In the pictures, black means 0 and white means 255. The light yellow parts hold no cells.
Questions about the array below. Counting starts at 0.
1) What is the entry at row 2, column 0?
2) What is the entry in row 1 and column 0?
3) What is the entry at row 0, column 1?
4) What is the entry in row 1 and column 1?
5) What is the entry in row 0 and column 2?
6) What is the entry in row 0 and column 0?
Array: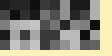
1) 126
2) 69
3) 37
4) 15
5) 37
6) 25

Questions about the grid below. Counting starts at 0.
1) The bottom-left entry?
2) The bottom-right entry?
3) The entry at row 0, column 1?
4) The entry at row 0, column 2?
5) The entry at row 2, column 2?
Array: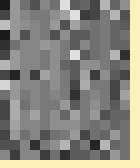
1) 133
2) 112
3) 152
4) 112
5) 142

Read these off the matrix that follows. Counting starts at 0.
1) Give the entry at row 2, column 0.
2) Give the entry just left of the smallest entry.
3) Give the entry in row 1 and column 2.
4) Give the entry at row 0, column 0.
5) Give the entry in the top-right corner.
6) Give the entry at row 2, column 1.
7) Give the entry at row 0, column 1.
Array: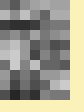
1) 60
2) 78
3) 191
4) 120
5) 162
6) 48
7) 89

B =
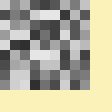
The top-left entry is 207
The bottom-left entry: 135
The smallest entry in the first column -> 56
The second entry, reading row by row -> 135
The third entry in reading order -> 177
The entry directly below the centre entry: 230
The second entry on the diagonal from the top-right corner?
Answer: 186
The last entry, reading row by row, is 145
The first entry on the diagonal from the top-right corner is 195
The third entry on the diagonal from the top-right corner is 166
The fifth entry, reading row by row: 65
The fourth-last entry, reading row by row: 75
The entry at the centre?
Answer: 95
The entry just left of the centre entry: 195
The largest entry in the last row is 218
